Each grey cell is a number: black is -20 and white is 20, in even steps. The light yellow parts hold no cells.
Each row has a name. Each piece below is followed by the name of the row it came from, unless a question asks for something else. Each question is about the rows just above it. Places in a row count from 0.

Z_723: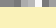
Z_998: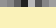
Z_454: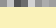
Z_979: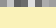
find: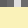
Z_979
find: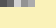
Z_454
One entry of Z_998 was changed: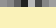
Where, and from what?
5, -7
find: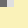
Z_979
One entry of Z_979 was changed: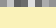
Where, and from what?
7, 5

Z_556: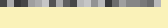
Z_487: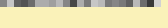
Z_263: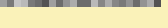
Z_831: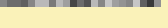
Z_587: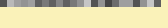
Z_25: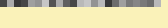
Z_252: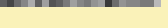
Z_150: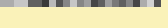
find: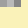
Z_487
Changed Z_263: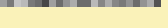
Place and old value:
6, -7
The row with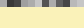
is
Z_556
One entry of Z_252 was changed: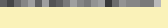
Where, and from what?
4, 7
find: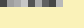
Z_556
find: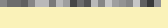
Z_831
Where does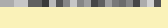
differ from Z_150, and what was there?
17, -5

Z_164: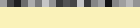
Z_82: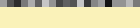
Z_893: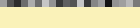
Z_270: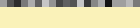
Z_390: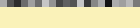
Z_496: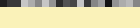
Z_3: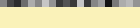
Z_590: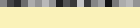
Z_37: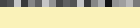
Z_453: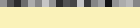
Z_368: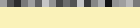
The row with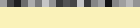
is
Z_164
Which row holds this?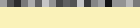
Z_82
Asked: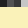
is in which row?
Z_590

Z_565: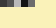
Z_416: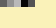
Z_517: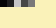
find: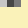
Z_517
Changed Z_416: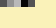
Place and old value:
0, -5
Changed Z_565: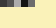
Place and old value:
2, 9
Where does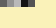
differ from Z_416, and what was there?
3, -19

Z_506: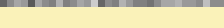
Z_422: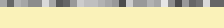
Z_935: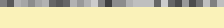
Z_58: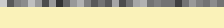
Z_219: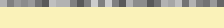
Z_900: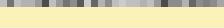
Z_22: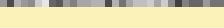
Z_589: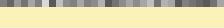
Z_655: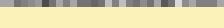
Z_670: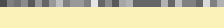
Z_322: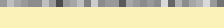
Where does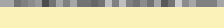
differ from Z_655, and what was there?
25, 14
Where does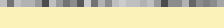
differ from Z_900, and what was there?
13, -4
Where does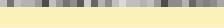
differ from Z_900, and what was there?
17, 12

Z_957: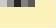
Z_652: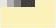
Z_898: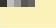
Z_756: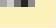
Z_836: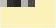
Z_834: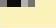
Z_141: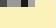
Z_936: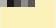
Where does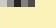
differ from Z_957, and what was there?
4, -6
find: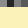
Z_957
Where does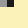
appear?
Z_141

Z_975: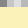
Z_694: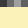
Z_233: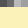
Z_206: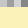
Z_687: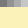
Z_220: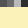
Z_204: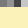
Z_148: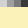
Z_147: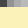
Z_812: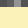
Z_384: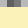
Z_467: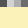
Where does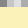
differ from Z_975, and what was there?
3, 9
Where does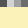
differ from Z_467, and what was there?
2, 7
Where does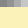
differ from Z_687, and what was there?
0, -1

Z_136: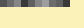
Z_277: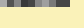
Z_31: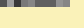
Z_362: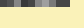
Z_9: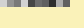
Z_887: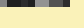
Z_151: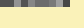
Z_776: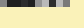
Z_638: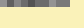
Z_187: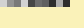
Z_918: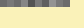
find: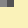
Z_918
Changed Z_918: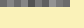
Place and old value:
1, -1

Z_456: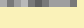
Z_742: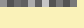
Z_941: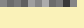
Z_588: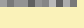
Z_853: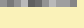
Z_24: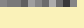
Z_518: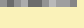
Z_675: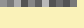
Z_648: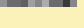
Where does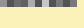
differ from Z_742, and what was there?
5, -5
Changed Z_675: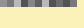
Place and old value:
2, 7
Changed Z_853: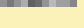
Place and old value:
3, 9
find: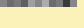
Z_941
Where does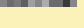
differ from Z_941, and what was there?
8, -1

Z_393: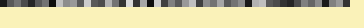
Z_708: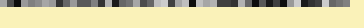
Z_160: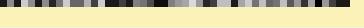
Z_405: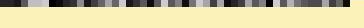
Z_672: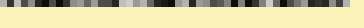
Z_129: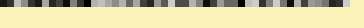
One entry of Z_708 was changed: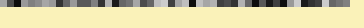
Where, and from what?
32, -10
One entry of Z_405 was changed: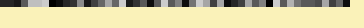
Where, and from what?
44, -8
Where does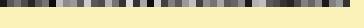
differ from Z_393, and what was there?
33, -2

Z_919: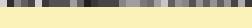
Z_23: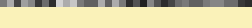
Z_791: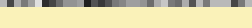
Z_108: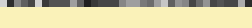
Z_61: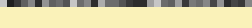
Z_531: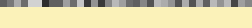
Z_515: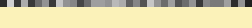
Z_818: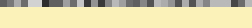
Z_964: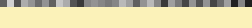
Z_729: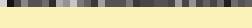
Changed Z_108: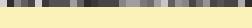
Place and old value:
12, -15
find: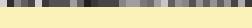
Z_919
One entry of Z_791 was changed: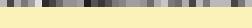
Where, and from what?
27, -7

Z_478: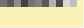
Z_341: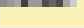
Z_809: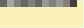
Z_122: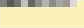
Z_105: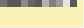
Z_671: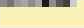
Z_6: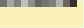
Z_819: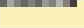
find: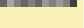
Z_809
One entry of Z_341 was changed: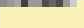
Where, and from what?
9, 6
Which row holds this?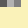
Z_105

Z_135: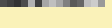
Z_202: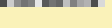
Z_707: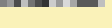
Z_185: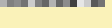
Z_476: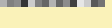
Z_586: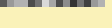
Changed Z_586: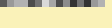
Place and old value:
12, -10
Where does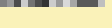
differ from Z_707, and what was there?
3, 10
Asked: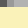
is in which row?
Z_586
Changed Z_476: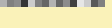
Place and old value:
14, -2
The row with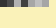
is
Z_135
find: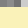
Z_185

